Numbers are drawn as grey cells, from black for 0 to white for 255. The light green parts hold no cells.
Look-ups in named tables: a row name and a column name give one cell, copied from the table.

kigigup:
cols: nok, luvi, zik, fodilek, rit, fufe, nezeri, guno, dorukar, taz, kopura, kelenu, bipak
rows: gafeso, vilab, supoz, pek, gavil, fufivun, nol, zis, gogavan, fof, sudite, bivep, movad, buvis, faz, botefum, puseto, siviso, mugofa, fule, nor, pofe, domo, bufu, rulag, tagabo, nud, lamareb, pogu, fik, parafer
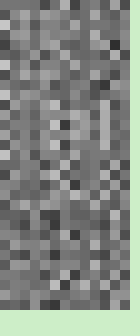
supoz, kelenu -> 106
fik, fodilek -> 141
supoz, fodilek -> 88
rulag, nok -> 96
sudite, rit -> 153
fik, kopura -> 80
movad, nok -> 103
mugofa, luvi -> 127
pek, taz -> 173
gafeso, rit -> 73
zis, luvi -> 123
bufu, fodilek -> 111
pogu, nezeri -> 62
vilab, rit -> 156
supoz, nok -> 198
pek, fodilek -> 112
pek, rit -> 144
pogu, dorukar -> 176
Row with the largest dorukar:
pogu

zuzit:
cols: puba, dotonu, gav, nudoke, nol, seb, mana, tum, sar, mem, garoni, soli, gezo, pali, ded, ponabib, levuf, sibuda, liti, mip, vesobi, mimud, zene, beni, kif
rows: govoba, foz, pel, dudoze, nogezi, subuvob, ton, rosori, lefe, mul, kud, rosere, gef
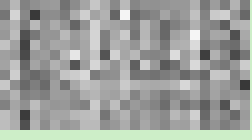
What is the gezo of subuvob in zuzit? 166
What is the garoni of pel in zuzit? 170
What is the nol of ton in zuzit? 143
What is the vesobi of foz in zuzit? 131
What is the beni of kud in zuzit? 185
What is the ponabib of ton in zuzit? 153
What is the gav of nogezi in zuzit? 66
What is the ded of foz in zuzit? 124
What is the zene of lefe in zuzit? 152
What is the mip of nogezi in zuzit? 218
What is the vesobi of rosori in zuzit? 104
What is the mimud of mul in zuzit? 163
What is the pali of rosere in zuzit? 143
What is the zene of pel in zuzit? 94
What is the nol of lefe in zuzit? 106
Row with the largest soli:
subuvob

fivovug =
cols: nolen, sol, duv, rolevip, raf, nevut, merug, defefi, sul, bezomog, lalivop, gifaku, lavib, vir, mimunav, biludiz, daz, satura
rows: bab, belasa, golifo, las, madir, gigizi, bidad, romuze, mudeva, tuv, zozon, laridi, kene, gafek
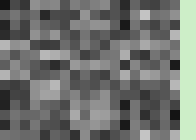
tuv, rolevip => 144
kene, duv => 71
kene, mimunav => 98
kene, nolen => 43
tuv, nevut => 161
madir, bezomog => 98
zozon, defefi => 144
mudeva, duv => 74

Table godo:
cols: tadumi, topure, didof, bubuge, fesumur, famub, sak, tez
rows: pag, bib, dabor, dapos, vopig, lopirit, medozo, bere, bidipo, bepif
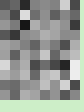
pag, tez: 73
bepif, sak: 87
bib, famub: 95
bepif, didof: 174
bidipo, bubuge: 151
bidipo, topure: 107

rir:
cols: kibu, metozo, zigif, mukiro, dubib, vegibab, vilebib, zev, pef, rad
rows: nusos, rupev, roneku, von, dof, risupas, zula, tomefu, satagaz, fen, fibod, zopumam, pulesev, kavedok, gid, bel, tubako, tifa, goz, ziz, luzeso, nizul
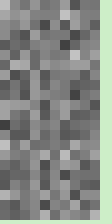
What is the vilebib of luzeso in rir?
122
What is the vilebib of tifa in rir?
75
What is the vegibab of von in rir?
121
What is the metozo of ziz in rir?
150
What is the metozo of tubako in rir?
97
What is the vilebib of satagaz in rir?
121
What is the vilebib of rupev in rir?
193
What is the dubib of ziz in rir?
160
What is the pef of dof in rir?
130
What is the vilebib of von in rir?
121
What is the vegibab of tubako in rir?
130
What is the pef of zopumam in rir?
97
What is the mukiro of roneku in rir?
114
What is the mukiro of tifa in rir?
134

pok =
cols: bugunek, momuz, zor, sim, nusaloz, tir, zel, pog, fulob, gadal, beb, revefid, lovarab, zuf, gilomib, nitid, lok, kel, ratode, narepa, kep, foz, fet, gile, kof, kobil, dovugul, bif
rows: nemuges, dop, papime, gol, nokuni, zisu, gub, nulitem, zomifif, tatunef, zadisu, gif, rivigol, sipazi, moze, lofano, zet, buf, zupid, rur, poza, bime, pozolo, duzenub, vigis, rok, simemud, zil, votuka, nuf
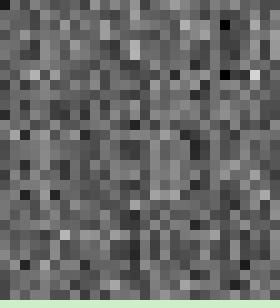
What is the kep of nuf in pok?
81
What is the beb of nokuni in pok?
72
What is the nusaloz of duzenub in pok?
59
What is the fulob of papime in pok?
126
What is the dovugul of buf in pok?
93
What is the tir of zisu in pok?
124
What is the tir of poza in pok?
110
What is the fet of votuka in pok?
73
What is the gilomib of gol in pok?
80
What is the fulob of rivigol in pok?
104
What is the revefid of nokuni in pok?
54
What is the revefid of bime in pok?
86
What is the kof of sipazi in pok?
118
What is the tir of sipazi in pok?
79
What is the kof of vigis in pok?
68
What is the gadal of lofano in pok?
71
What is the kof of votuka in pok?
65
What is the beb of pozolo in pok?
115
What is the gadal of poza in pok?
100
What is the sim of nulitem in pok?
178

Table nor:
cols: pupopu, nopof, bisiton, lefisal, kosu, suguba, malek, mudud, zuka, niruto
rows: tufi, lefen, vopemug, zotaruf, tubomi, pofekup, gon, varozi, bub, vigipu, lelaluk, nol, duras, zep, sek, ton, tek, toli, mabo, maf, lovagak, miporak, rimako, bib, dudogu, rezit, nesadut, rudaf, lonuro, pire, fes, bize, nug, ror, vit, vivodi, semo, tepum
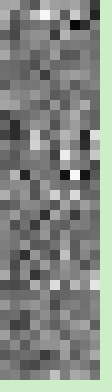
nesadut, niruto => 120
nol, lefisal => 119
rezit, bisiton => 48
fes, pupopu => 151
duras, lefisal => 148
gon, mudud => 114
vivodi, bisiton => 110
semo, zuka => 121
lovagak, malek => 163
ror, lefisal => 107
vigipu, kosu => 129
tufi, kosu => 181
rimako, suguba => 103
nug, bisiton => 73
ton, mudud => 156
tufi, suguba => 159
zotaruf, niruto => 105

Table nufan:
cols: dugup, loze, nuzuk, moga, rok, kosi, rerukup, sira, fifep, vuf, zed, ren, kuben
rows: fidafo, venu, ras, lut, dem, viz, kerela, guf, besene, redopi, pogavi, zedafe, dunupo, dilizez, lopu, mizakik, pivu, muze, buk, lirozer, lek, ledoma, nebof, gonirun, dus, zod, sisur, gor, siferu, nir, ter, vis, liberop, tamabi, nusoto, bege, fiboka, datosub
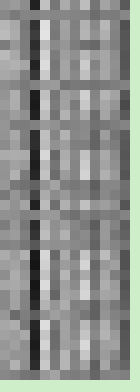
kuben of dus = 116
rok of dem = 187
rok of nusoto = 212
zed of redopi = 180
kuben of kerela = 86
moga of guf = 55
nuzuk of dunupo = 124
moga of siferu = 22
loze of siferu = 169
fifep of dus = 133

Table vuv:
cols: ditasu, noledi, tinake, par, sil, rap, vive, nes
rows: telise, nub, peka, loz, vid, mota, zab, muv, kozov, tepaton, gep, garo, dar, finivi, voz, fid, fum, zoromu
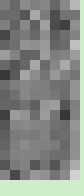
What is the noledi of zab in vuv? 86
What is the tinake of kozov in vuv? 135
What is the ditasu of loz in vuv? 71
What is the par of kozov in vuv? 129
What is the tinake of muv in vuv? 165
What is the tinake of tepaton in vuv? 135
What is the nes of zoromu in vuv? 209
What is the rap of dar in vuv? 113
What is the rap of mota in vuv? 126
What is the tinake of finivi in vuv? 125
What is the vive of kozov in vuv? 111
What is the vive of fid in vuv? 109
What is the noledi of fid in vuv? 129
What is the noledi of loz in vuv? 113
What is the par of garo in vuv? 109
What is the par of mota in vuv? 100
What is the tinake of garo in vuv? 146
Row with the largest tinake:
muv

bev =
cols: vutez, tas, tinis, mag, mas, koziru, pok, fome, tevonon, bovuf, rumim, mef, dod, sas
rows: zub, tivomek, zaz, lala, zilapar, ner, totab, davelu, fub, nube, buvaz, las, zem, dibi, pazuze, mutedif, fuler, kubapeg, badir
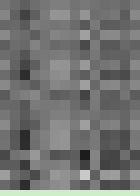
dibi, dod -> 75
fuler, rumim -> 66
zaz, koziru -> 117
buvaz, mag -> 122
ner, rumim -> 96
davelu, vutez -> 108
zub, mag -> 110
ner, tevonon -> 100
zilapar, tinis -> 105
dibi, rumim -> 81
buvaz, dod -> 98
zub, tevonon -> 120
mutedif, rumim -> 72
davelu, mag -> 118
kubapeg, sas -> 155
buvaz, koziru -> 120
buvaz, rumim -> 92
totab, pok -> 146
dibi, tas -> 87

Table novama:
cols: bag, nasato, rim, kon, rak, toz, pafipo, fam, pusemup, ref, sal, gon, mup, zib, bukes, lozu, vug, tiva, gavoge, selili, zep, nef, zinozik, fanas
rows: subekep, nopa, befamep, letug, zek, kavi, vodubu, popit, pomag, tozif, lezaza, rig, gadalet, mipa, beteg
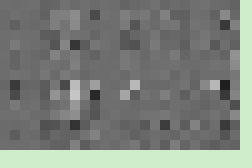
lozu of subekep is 113
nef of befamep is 105
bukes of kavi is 105
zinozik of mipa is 84
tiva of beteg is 124
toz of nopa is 126
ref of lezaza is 88
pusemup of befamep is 108
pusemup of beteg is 93
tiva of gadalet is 116
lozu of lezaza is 108
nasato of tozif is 74
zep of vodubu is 110
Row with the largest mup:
tozif

